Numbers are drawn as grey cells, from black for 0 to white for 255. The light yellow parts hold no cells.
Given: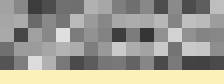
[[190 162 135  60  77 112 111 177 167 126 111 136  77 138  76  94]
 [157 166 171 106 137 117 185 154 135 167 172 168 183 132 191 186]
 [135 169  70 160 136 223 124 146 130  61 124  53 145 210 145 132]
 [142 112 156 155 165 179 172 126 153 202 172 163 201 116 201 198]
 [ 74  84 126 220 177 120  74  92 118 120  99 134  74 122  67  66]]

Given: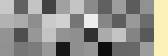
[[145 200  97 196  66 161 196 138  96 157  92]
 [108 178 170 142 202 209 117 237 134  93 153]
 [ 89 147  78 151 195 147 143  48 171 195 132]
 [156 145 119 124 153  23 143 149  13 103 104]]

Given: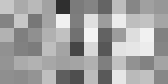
[[151 199 170 185 162  47 123 132 100 189 134 160]
 [165 131 199 119 164 240 126 224 156 236 190 194]
 [129 178 127 144 177 193 113 244  98 156 222 241]
 [133 145 129 124 190 164  69 216  87 226 230 236]
 [164 148 171 178 167 160 164 176 127 193 146 130]
 [135 143 140 148 191  94  78 188  89 230 186 193]]

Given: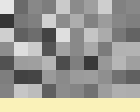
[[136 230 106 136 125 202 139 159 206 129]
 [127  53 120 128 209 140 173 130 156 135]
 [ 99 207  96 109  67 223 137 197 171 120]
 [179 141 222 203  84 162 137 169 123 178]
 [159  81 157 159 181  76 127  57 152 182]
 [ 96 126  66  69 154 138 155 157 143 113]
 [173 130 198 188  95 140 133 113 157 175]]

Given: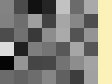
[[169 131  75  17  37 194 107]
 [ 78 129 110 159  66 166 135]
 [148  76 113  57 141 170  83]
 [ 86 220  32 126 116  88 166]
 [163   5 149  69  71 115 141]
 [160 107  98 109 134  96  61]]

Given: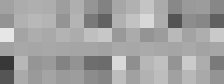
[[135 162 172 175 173 158 175 149 130 167 177 196 170 136 154 156]
 [ 96 147 177 184 180 148 180 121  98 177 194 216 173  84 141 135]
 [201 230 164 173 169 179 172 191 199 153 171 148 156 185 163 174]
 [166 162 168 166 168 166 165 165 162 169 167 170 167 165 169 163]
 [122  56 183 149 154 131 147 110 108 217 143 183 192 148 203 173]
 [148  85 170 154 164 154 157 140 133 189 161 178 189 161 184 169]]

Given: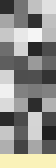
[[224  44 116 193]
 [192 166 118  48]
 [186 199 232 245]
 [ 76 110 211  37]
 [102  94  86 154]
 [ 51 212  78  79]
 [129 240 129 122]
 [178 218 163  44]
 [ 71  42  75 213]
 [ 32 198  93 212]
 [ 84 175  68 167]]
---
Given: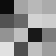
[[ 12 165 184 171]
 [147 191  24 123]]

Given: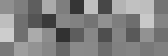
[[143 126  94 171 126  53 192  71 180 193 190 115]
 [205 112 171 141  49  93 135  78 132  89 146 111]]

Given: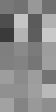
[[120 114 152 112]
 [ 58 180  93 201]
 [128 131 118 159]
 [144 144 159 185]]

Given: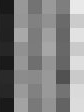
[[ 25 152 115 153 126 233]
 [ 33 169 123 160 102 226]
 [ 26 151 111 148 101 222]
 [ 39 154 129 153 115 218]]

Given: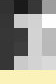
[[ 50  26  55 157]
 [ 55  57 211 186]
 [ 54 202 211 217]]

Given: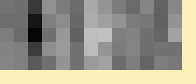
[[115 112  57 144 123 107 169 149 124 106 133  98 135]
 [125 107   6 112 152  97 189 192 127 130 112 101 163]
 [133 128  90 111 148 113 153 161 107 125 100 126 121]]
